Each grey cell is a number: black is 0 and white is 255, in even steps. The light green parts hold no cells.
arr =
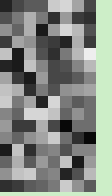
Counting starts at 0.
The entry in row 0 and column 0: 35
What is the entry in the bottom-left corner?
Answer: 47
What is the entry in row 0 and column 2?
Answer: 91
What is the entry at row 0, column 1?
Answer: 71
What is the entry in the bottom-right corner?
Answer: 91
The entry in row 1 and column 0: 81
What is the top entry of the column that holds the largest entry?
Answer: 71
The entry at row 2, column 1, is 100
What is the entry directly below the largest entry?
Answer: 185
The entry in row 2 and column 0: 145
